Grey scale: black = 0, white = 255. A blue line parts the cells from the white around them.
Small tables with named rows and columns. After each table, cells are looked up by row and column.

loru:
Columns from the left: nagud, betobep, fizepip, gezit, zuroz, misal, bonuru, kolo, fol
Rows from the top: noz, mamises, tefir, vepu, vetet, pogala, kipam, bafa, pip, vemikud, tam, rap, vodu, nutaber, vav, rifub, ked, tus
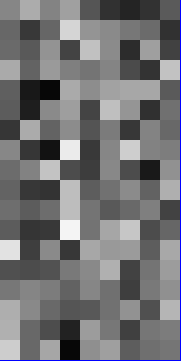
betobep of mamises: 56
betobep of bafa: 54
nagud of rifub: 174
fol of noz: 90
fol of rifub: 181
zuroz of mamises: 148

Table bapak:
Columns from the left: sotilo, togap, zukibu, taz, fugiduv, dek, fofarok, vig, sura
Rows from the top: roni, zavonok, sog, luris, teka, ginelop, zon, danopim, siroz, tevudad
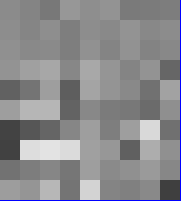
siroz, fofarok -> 144
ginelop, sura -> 143
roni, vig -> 123
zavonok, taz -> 126
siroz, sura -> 135
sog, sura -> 136
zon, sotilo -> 67
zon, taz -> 134
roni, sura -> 125
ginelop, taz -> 99
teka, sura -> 162
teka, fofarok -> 137
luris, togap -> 160
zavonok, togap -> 133
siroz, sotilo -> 114

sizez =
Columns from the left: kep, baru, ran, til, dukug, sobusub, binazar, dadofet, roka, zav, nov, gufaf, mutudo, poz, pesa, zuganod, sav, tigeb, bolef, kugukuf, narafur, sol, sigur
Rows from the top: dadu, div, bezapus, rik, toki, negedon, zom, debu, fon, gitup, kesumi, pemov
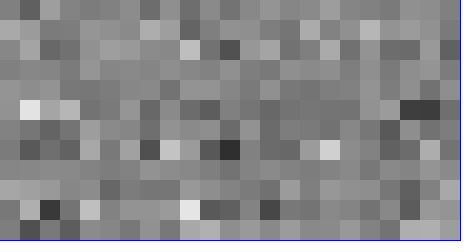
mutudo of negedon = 117
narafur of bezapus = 107
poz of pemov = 137
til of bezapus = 113
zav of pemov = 168
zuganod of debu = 155
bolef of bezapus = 147
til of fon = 137
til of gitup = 135
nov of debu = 88
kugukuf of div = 147
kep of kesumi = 120
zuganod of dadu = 138
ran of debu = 111
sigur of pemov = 157

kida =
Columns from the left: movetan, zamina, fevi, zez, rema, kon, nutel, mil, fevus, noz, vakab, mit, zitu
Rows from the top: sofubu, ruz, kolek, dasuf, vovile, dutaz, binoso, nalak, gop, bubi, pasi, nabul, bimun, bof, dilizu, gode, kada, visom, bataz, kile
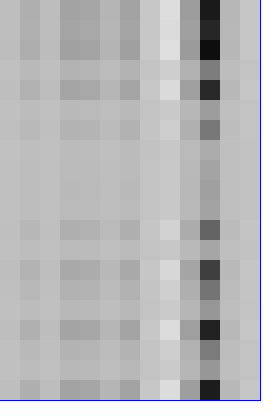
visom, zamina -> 185
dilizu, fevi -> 191
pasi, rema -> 187
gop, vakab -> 164
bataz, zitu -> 195
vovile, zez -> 165
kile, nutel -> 163

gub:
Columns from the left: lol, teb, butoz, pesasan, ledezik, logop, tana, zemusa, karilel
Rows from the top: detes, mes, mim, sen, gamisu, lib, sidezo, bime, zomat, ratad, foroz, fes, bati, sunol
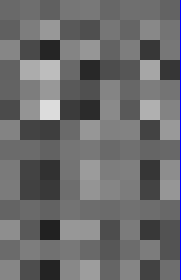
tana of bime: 112
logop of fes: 77
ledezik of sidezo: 150
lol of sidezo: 131
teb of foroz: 106
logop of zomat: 125
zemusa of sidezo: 67
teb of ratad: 65
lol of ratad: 123
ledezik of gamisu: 80
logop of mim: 99
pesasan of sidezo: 106
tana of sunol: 133
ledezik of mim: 150
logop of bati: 87

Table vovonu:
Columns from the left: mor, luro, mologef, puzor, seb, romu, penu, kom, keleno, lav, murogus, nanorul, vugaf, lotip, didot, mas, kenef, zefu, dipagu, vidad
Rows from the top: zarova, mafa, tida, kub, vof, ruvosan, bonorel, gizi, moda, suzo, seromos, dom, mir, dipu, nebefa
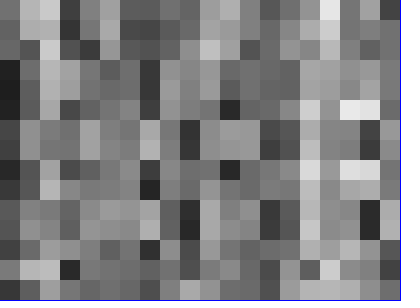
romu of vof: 105
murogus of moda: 113
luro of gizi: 144
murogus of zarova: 157
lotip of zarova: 87
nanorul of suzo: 116
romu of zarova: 160
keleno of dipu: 113
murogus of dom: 168
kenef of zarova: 230
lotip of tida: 106
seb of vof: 114
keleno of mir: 141
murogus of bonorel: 140
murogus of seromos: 169
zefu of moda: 222
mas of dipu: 94
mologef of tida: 202
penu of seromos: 148

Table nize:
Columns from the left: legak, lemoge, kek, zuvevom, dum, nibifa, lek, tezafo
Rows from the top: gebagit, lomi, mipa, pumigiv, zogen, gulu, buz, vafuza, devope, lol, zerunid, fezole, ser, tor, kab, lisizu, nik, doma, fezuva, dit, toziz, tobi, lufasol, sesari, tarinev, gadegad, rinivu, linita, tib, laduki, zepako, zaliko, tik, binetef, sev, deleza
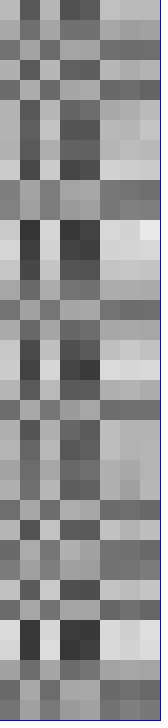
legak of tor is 198
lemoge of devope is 72
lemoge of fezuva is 66
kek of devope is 203
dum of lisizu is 167
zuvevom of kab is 115
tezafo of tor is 195
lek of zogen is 109
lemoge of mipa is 163
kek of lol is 124
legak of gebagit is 186
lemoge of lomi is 111
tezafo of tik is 219
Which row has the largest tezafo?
fezole

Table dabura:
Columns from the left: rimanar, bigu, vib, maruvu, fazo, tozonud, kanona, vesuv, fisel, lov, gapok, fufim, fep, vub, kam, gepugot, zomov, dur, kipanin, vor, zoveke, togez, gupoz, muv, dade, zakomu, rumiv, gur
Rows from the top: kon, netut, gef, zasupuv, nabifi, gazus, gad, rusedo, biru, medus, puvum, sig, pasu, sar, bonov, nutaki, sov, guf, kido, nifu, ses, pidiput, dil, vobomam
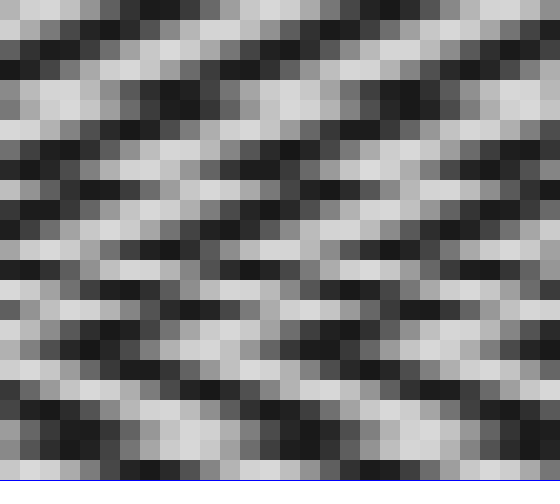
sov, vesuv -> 67
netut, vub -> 145
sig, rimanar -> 30
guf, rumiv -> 37
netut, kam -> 93
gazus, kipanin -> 79
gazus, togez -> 35
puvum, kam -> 40
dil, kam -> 30

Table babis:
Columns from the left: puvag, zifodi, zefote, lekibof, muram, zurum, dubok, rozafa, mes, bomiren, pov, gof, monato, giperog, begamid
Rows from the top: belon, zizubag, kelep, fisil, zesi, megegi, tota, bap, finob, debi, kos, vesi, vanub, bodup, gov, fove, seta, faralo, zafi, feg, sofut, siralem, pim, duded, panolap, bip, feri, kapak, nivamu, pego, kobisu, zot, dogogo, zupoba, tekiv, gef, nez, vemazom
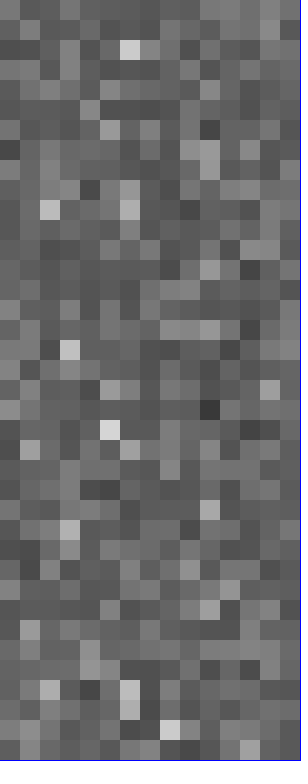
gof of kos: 94
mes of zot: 95
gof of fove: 88
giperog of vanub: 134
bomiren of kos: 72
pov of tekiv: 103
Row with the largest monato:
vemazom

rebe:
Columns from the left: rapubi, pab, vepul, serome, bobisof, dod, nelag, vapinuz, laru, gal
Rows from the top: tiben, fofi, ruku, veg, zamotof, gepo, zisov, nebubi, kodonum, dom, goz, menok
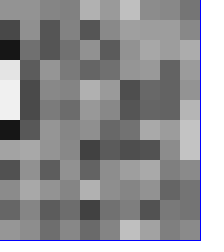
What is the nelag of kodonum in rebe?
158
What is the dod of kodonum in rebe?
141
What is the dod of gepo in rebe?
136
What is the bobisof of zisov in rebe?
143
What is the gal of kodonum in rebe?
138
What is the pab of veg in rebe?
92
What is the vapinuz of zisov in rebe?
169
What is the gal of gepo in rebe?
181
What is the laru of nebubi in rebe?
140
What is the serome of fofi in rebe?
130
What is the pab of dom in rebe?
168
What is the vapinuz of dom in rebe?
146
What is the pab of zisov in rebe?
88
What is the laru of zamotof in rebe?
99
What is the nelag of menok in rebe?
191
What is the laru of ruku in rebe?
157
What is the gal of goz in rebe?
116
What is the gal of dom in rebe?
116
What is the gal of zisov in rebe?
195

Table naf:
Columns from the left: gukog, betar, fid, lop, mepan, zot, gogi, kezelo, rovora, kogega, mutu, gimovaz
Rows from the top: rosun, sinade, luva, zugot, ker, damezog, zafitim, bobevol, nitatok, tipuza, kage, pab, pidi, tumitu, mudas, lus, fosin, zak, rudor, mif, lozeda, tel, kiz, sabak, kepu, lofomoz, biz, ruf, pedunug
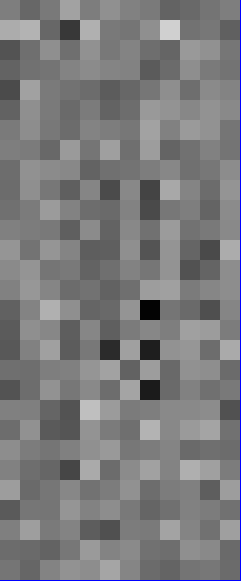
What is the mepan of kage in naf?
109
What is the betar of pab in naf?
124
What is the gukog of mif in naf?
83
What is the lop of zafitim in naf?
108
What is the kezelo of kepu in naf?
109
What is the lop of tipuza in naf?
95
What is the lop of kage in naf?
130
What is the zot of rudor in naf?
162
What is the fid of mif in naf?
146
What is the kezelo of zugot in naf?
91
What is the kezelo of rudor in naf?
157
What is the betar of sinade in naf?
179
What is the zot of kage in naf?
106
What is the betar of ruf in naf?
106
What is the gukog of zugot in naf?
99
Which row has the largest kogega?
sabak

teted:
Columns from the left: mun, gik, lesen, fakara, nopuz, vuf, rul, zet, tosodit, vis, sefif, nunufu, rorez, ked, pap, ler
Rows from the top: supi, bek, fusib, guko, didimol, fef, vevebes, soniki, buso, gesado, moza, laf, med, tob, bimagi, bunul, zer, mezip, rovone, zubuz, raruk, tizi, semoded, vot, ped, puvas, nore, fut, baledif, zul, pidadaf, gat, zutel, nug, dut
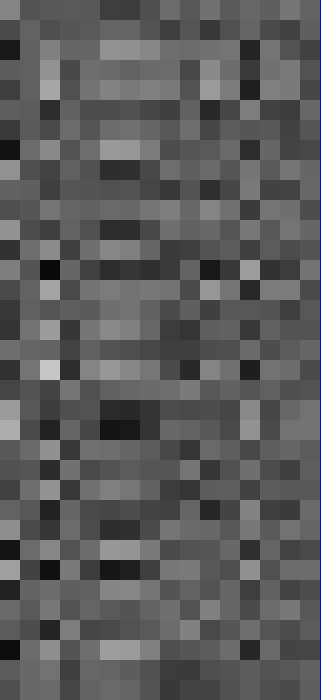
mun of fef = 94
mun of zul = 34
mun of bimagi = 74
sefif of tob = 24
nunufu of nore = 87
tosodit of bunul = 74
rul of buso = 48
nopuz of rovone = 132
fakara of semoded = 56
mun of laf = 146

